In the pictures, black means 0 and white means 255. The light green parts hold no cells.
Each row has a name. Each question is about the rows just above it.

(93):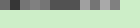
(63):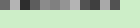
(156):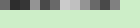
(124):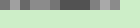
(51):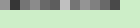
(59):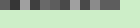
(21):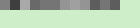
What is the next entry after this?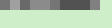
[169]
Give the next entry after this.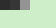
[73]
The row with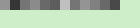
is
(51)
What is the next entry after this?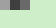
[93]
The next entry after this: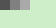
[139]

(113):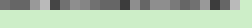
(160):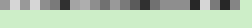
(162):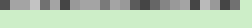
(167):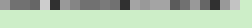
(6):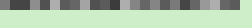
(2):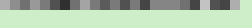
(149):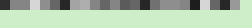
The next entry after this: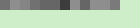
[102]
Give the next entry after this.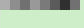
[142]
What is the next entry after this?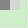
[142]

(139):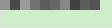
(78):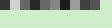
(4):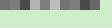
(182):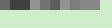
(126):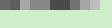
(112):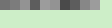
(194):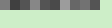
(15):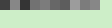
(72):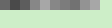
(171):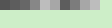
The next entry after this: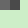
[93]
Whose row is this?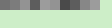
(112)
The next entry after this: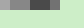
[167]
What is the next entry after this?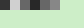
[28]
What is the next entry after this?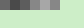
[124]
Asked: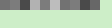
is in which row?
(4)
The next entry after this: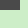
[114]

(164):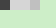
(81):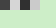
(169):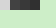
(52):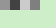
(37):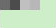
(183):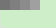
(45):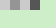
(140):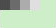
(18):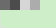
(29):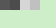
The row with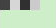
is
(81)
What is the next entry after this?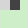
[57]

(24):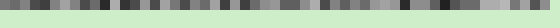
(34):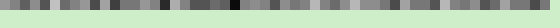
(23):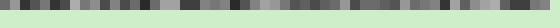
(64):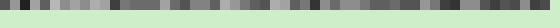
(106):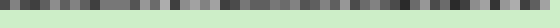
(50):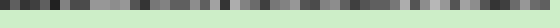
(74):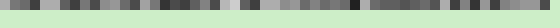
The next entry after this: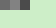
[63]
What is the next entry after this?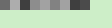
[119]
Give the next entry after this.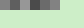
[95]
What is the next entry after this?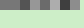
[162]

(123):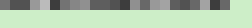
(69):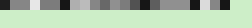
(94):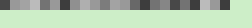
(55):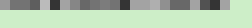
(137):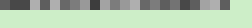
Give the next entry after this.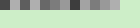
[104]
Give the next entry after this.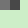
[94]
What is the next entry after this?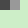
[163]
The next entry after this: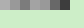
[115]

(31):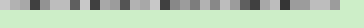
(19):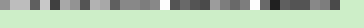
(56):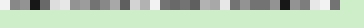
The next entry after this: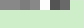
[84]
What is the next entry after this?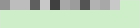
[64]
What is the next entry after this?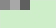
[211]
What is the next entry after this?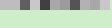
[64]
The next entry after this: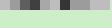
[156]

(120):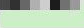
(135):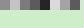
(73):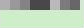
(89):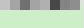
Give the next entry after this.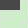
[186]
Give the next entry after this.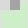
[91]
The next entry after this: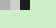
[113]
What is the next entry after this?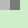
[103]
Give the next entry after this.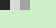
[91]
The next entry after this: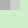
[28]

